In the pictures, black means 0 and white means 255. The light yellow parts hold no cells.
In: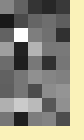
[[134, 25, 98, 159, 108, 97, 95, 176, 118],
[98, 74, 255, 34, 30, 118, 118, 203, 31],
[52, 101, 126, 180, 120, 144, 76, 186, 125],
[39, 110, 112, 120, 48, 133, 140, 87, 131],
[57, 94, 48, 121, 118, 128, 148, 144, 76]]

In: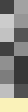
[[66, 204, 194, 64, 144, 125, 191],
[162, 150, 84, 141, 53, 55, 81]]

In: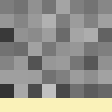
[[125, 150, 57, 114, 132, 159, 51],
[115, 133, 146, 108, 154, 159, 168],
[145, 154, 139, 162, 83, 158, 75],
[117, 177, 158, 120, 151, 114, 192],
[164, 126, 106, 146, 155, 128, 72],
[127, 156, 165, 151, 118, 156, 113],
[115, 130, 173, 119, 87, 143, 92],
[135, 160, 98, 127, 145, 162, 103]]

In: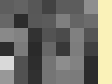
[[94, 103, 137, 45, 217, 152],
[99, 44, 130, 123, 81, 81],
[87, 88, 50, 42, 45, 48],
[66, 91, 83, 103, 116, 117],
[92, 127, 75, 56, 141, 124],
[92, 101, 128, 125, 130, 123],
[142, 108, 84, 64, 44, 43]]

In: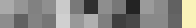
[[170, 141],
[149, 97],
[129, 131],
[143, 118],
[202, 208],
[121, 153],
[47, 176],
[142, 127],
[119, 63],
[35, 72],
[155, 137],
[139, 137],
[97, 101]]

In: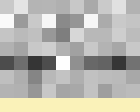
[[201, 250, 197, 177, 76, 191, 179],
[228, 154, 186, 164, 110, 174, 177],
[180, 201, 192, 200, 53, 133, 150],
[181, 246, 152, 206, 77, 184, 199],
[176, 138, 126, 177, 254, 195, 165],
[200, 149, 215, 161, 144, 175, 168],
[169, 246, 184, 200, 104, 193, 194],
[202, 171, 184, 179, 99, 188, 158],
[225, 201, 206, 167, 54, 186, 183],
[178, 196, 188, 200, 114, 168, 187]]
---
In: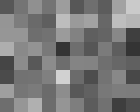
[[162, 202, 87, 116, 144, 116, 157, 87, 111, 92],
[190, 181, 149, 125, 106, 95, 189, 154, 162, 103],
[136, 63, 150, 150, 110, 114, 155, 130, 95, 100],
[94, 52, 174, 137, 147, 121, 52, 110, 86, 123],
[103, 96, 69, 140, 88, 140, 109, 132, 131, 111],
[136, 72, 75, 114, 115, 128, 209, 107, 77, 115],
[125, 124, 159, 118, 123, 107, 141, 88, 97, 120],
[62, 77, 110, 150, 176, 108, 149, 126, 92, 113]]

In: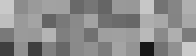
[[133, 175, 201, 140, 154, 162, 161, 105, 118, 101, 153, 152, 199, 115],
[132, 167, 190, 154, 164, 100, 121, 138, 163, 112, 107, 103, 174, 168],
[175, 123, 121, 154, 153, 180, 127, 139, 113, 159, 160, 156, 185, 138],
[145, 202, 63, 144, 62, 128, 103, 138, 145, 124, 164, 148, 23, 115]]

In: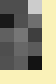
[[78, 204, 78],
[80, 111, 25],
[118, 62, 96],
[103, 91, 78],
[93, 19, 81]]

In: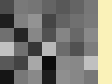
[[100, 119, 76, 121, 117, 100, 88],
[112, 121, 30, 129, 147, 69, 99],
[104, 137, 112, 37, 135, 81, 133],
[81, 124, 194, 112, 54, 185, 108],
[136, 192, 88, 67, 168, 12, 138],
[135, 119, 21, 120, 137, 30, 143]]

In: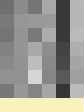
[[56, 183, 111, 139, 117, 168],
[56, 182, 122, 150, 152, 154],
[57, 186, 116, 148, 121, 172],
[67, 174, 130, 149, 169, 142],
[72, 165, 138, 147, 189, 137],
[89, 159, 146, 145, 213, 134],
[53, 187, 120, 151, 132, 167]]

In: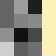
[[157, 30, 100],
[131, 138, 100],
[16, 71, 144],
[94, 110, 206]]

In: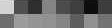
[[14, 61, 211, 79, 47, 132, 76, 63],
[145, 115, 109, 156, 149, 145, 132, 94]]

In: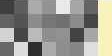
[[166, 101, 63, 93, 170, 147, 233],
[139, 70, 98, 84, 140, 119, 113],
[67, 167, 211, 70, 186, 142, 145],
[133, 222, 103, 221, 46, 170, 142]]
